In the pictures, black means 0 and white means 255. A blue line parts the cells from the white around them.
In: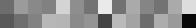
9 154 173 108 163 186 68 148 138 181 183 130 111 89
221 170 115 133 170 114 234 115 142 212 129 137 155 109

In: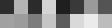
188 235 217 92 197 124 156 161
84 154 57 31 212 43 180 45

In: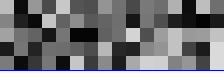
218 67 150 130 207 209 169 29 138 59 198 13 119 55 12 123
218 27 67 194 148 135 34 39 184 77 97 109 111 35 118 27
194 156 153 194 157 79 212 112 97 5 5 118 22 99 114 162
26 3 15 30 79 118 22 111 100 89 141 98 196 10 32 132
111 190 13 177 110 121 73 113 148 79 84 200 75 151 12 188

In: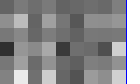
208 142 155 83 102 205 112 234 130
146 123 127 95 106 146 107 160 119
207 79 107 111 58 169 138 150 47
121 119 120 98 111 125 103 136 120
150 142 143 87 118 160 100 188 143
127 105 110 104 99 122 110 122 100

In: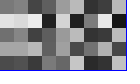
193 51 42 198 103 122 58 81 75
70 177 114 73 160 96 184 166 166
187 58 51 187 154 94 65 134 112
22 232 124 31 212 33 236 218 226
185 62 50 186 156 95 69 130 121

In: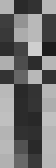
183 57 104 177
185 41 82 185
182 47 49 180
192 40 43 192
173 52 43 189
182 51 41 185
50 184 102 51
182 44 77 175
28 207 68 45
59 185 172 57
59 185 147 62
183 50 42 181
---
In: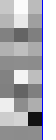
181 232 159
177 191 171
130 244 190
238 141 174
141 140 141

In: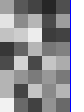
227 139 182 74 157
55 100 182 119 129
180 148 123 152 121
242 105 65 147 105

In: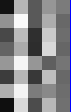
146 250 89 173 104
99 170 45 216 102
60 183 56 190 104
15 217 76 184 112

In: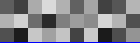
178 209 109 42 127 157 140 214 180 80

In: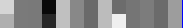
175 122 121 39 192 136 106 188 239 117 124 107 157

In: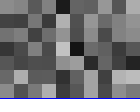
67 64 119 59 177 80 150 106 129 147
54 74 128 74 194 20 107 96 59 87
104 174 91 92 49 97 163 64 179 188

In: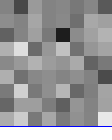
141 131 166 131 137 111 168 160
176 222 107 151 193 113 150 164
175 113 136 142 132 143 130 75
102 158 158 125 95 149 131 162
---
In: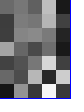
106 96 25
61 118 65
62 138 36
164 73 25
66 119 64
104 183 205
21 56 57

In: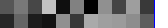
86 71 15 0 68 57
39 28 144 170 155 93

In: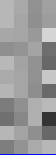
183 145
183 143
167 153
143 164
184 146
170 145
181 142
124 175
112 176
182 143
126 170

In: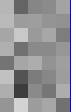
182 134 163
185 158 145
166 154 125
175 138 150
116 173 159
193 124 157
174 138 173
149 156 113

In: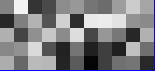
131 52 140 117 157 165
39 179 209 233 226 138
176 144 139 71 119 177
135 218 34 32 31 111
173 186 36 5 112 40

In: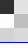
48
253
211
